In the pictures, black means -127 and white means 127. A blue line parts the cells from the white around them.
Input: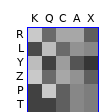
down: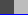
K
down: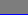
X
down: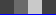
Q

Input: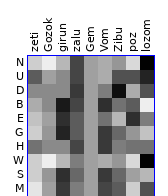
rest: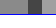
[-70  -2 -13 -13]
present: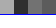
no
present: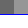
yes
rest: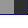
[-23  32 -70 -23  32  55]
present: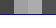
yes

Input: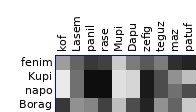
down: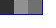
maz
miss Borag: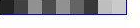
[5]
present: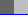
no
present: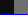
no
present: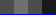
no
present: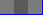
yes

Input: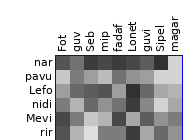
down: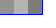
mip
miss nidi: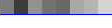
[8]

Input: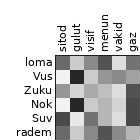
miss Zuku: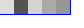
[63]
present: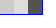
no
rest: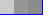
[33]
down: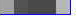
gaz
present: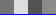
no
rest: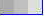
[-44]

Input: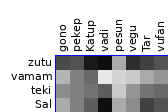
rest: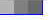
[104  84  74  42  21]
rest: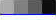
[ 42  12 -62 -44]
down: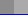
gono
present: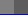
yes
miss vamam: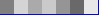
[53]
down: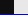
vadi

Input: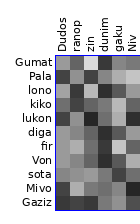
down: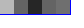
zin
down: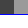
Dudos
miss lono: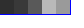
[35]
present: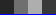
no
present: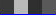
yes
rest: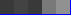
[-48]
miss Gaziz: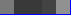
[-48]

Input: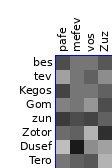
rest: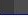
[-59 -30]
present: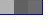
no
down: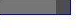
mefev
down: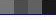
mefev
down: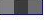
pafe
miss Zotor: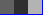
[-19]
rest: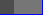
[-40]

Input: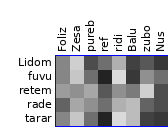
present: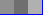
yes
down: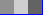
zubo
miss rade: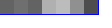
[39]
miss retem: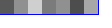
[28]
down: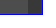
Nus

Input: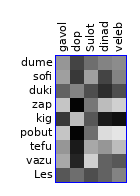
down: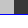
gavol
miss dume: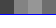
[12]
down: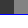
dop
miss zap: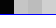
[-8]
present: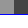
yes
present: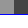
yes

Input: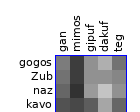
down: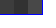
mimos
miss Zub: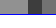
[6]
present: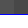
yes
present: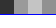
yes
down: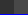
mimos
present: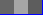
no
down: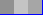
dakuf

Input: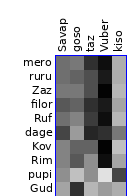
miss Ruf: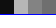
[-67]
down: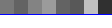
goso
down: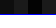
Vuber
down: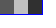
goso

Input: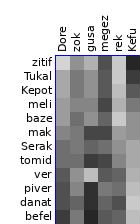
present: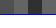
yes
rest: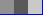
[-67]
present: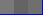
yes
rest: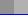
[-47  73 -89]

